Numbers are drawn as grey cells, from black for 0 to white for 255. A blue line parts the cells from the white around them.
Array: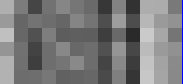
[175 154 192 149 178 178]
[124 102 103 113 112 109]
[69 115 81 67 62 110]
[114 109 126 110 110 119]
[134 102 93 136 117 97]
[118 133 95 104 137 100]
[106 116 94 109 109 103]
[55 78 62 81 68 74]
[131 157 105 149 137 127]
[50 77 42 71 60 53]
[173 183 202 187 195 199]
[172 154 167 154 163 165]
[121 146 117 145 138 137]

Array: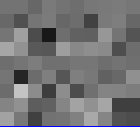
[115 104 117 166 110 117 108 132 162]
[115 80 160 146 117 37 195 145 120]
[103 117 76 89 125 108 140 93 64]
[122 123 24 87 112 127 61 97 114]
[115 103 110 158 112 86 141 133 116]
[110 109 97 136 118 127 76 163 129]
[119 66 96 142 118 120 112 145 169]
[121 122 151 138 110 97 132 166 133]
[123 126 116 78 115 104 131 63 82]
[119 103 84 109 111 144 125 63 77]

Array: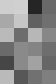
[206 168 186 106 70 186]
[208 198 109 138 138 87]
[37 97 183 132 162 113]
[105 112 135 110 102 127]

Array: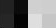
[34 38]
[11 3]
[208 222]
[206 198]

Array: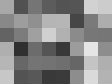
[168 136 99 175 182 199]
[81 157 124 48 103 83]
[117 144 160 108 116 88]
[92 181 208 85 115 57]
[83 182 177 56 111 59]
[85 70 139 156 102 141]
[210 122 119 229 196 218]
[204 173 118 141 175 179]

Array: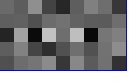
[106 95 36 94 80]
[93 97 162 130 109]
[143 80 11 69 117]
[67 108 193 46 139]
[39 114 110 81 55]
[94 98 190 111 136]
[128 92 8 81 91]
[110 91 118 114 113]
[55 110 128 141 49]
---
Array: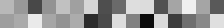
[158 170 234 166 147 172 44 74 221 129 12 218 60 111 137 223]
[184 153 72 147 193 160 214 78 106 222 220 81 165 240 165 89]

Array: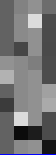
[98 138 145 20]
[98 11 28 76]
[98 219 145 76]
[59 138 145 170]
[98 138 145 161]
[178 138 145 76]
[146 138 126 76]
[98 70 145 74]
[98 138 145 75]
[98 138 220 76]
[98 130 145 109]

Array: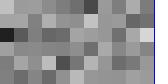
[128 109 133 107 145 185 151 148 147 160 155]
[125 165 143 188 79 118 180 150 109 121 152]
[160 137 138 133 131 142 111 169 135 154 133]
[32 90 127 103 108 164 157 151 112 168 214]
[164 165 129 175 147 143 194 151 154 103 113]
[192 155 157 140 125 111 73 154 126 172 124]

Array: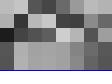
[84 177 164 166 161 137 100 85]
[86 175 162 164 161 132 107 88]
[28 68 82 94 206 181 83 158]
[176 54 184 199 67 64 139 104]
[187 196 85 70 106 154 186 179]

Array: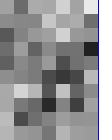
[181 153 148 118 180 158 155]
[187 75 111 131 157 147 148]
[168 121 104 41 131 63 161]
[169 212 182 85 193 100 139]
[142 132 123 75 56 71 185]
[96 137 123 154 77 113 123]
[109 157 99 138 113 114 33]
[88 131 152 160 209 152 147]
[139 135 134 198 165 172 110]
[161 107 171 168 209 163 233]

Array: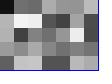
[96 195 198 83 83 185 172]
[155 140 170 134 113 128 116]
[178 65 130 112 150 237 74]
[181 243 239 85 67 164 76]
[17 112 107 172 149 148 187]
